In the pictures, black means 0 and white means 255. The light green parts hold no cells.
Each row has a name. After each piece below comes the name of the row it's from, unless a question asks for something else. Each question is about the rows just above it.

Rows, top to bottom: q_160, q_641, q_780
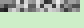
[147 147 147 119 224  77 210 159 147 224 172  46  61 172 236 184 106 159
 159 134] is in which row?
q_160
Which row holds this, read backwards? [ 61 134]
q_780
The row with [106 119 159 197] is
q_780

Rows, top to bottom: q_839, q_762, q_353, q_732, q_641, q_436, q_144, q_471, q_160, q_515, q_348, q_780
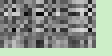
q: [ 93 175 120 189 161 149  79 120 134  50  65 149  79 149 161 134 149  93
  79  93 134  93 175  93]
q_780
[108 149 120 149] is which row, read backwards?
q_160
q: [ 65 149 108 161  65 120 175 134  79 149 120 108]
q_436
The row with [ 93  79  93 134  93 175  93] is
q_780
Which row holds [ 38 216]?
q_732
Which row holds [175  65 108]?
q_144

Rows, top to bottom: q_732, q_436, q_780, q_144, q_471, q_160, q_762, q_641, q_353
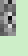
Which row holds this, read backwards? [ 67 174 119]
q_160
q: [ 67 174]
q_160
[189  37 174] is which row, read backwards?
q_732

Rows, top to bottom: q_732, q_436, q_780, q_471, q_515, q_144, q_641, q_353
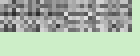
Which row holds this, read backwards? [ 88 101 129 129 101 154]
q_471
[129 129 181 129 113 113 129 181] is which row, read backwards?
q_144
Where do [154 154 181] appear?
q_732
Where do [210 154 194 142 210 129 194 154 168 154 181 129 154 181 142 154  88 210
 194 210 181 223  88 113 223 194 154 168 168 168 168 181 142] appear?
q_515

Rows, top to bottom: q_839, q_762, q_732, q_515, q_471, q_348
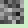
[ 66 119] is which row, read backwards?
q_762
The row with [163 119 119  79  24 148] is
q_515
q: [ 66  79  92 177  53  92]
q_348
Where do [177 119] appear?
q_471

